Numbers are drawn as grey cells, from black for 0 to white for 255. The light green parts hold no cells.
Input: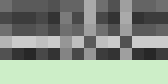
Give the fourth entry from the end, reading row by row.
159
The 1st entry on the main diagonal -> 111
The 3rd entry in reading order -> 90
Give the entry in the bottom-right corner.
60
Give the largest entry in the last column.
203
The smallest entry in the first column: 72
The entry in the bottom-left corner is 81
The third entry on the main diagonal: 81
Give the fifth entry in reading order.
81
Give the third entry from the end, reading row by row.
51
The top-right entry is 111
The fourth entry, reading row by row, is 90
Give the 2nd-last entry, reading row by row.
39
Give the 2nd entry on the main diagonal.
60
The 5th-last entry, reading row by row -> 51

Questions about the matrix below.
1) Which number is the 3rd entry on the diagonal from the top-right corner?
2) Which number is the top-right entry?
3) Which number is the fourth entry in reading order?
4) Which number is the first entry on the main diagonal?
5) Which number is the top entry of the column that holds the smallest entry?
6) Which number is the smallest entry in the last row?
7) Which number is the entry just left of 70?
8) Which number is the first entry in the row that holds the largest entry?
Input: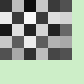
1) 212
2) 81
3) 200
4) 48
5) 14
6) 48
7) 189
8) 235

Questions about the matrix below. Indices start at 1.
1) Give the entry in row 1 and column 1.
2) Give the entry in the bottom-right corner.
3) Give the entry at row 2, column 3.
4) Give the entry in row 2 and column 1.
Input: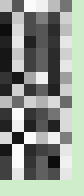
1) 199
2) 230
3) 76
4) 43

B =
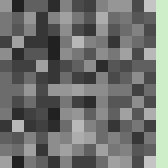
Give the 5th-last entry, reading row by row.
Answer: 108
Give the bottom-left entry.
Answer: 161
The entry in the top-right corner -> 196
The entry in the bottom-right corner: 196
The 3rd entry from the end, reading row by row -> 150
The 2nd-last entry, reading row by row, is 74
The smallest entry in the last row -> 33
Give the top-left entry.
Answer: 150
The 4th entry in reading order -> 96
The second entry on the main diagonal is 96
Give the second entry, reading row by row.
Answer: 33
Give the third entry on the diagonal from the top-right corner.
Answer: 108

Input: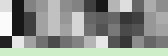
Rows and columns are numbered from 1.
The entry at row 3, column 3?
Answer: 63
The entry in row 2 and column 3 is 63
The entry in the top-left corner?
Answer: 222
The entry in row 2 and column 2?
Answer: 23
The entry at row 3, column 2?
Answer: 23
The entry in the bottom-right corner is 121
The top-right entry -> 141
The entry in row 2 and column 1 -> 251
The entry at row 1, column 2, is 23
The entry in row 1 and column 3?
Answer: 130
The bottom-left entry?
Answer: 33
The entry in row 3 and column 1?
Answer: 251

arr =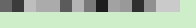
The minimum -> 29
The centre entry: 121

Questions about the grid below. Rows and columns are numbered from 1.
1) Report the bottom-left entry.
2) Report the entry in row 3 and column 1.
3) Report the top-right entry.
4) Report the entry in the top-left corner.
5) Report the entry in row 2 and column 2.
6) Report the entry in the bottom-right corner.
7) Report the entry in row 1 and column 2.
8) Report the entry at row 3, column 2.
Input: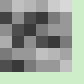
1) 78
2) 142
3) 216
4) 152
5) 142
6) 192
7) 192
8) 78
